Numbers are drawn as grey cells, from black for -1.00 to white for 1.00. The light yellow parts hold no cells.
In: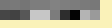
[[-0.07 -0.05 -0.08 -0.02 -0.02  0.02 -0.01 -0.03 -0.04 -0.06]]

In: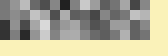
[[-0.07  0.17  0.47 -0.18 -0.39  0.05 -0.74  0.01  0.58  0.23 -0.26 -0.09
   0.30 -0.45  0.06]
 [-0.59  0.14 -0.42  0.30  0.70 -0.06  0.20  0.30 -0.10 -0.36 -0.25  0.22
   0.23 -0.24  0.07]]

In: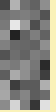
[[-0.46  0.40 -0.12 -0.23  0.11]
 [-0.05  0.81  0.22 -0.39  0.00]
 [ 0.00 -0.18 -0.19 -0.23  0.12]
 [ 0.03 -0.04  0.13 -0.07 -0.67]
 [ 0.27 -0.52 -0.29 -0.29  0.37]
 [ 0.09  0.66 -0.01 -0.58  0.76]]

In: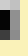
[[ 0.61  0.51]
 [-0.96  0.14]]

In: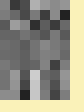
[[ 0.03 -0.55 -0.40  0.38  0.19  0.09  0.17]
 [-0.30  0.23  0.05 -0.63 -0.27 -0.54 -0.18]
 [-0.14 -0.18 -0.28 -0.10  0.06 -0.05 -0.14]
 [-0.06 -0.15 -0.25 -0.21  0.03 -0.50 -0.02]
 [-0.10  0.16 -0.46  0.55 -0.09 -0.37  0.13]]

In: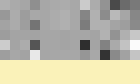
[[ 0.39  0.33  0.30  0.12  0.31  0.33  0.35  0.32  0.59  0.35  0.15 -0.42
  -0.16 -0.05]
 [ 0.28  0.34  0.24 -0.09  0.31  0.35  0.38  0.32 -0.03  0.39  0.38  0.29
   0.24  0.08]
 [ 0.60  0.29  0.35 -0.33  0.30  0.30  0.29  0.30 -0.64  0.29  0.02  0.33
   0.52  0.97]]
